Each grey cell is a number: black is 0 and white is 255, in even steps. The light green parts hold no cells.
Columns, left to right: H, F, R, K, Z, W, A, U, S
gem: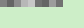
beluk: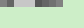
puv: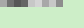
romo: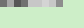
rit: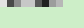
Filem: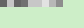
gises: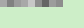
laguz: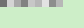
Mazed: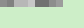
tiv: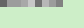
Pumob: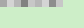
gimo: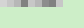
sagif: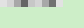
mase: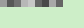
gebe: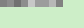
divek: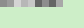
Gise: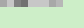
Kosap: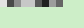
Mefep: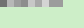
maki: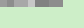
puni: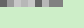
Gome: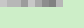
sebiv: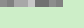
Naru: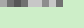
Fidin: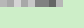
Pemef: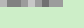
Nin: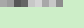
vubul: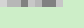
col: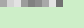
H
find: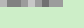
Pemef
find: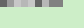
puni

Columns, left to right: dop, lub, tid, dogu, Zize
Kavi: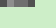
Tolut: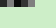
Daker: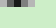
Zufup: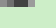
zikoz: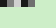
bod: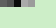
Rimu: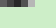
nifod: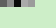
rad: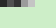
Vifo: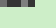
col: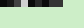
tid
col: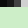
tid
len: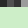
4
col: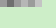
Zize
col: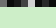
tid
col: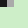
dogu
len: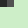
2

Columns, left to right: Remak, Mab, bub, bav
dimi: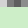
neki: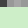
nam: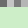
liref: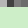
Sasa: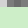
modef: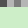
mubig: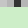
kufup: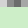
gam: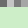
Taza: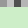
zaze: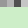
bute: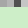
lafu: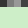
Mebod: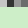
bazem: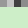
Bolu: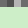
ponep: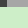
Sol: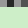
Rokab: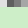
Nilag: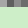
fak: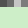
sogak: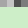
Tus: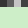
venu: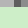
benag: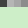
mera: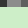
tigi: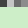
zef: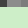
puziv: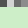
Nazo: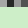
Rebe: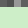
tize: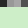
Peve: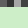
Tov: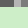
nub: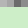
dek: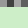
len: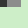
3
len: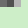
3
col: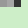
Remak
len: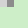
2
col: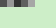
Mab
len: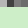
4
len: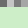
4

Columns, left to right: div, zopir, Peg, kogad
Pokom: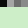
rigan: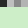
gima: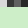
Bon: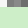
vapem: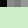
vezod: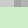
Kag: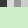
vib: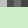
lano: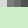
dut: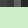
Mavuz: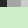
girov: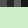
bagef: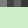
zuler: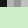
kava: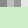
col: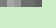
Peg
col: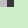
zopir
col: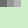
kogad
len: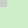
1
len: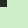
1
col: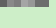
Peg
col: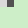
zopir

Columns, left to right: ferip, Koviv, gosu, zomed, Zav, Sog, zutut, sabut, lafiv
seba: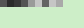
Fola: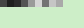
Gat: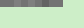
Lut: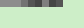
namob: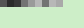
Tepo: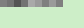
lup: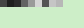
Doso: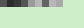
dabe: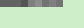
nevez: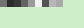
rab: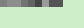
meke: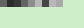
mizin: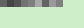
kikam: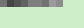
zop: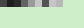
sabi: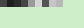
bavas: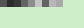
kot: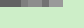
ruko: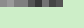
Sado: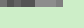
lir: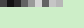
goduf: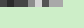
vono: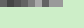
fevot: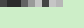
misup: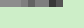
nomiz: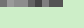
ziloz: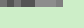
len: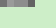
5
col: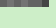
zomed
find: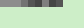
Lut
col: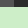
gosu
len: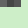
3

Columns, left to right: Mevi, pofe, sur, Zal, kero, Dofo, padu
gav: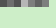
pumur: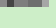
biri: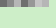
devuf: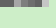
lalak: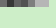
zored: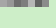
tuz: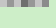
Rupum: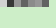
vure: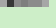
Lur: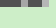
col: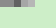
padu
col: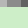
padu
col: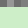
kero

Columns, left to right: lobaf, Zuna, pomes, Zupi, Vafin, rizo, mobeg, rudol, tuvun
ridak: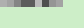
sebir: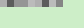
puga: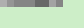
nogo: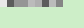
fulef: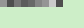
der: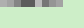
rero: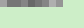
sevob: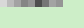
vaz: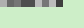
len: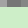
4
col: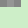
pomes

